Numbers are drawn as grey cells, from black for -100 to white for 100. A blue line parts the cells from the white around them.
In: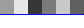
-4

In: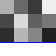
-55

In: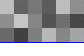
-34

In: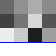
-34

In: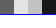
51

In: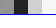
63

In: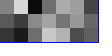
-58

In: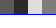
-2
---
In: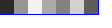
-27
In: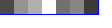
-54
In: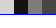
-45
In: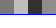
11
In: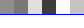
53
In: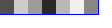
6
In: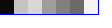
91
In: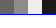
-80
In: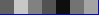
29
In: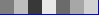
65
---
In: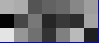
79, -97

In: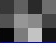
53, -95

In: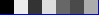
85, -99

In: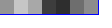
55, -64

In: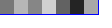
63, -72

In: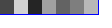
65, -71
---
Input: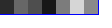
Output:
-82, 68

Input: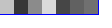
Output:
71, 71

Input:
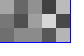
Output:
25, 69

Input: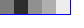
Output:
13, 86

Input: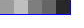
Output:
-1, 50

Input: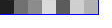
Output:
72, 72

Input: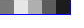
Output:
37, 80

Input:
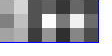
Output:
98, 98

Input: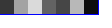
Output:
-22, 71
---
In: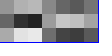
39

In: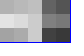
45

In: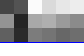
-35

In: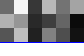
93

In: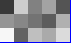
61

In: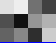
87

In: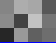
36

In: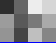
-20

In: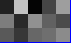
52

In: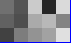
-34
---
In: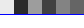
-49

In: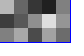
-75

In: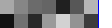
-21

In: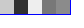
-6

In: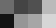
46

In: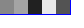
83

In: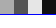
-87

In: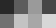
-45
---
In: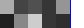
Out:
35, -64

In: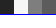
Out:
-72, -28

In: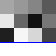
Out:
30, -47

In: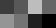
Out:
-53, -99

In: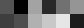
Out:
-34, -78

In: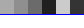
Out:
33, -59
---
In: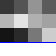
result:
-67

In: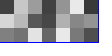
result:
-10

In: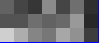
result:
36

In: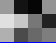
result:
-41

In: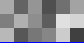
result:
-32

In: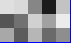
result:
-28

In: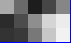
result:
-55

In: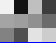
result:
-37
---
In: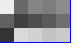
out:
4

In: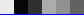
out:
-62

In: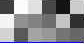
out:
76

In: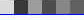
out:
23

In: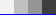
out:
17

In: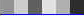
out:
-25

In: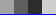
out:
-65
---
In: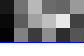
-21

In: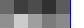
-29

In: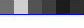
-78

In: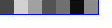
-12

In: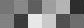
41

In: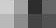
45

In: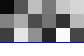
56

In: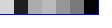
18
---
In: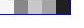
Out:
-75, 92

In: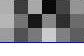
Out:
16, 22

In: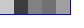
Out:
25, 58

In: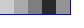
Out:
16, 61

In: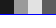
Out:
-27, -80

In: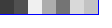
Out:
53, -53

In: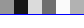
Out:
40, 18
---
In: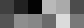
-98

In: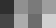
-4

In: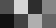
-65

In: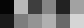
-51

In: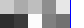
49

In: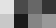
-19

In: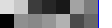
-53

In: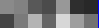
-31

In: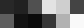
-37

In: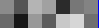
41
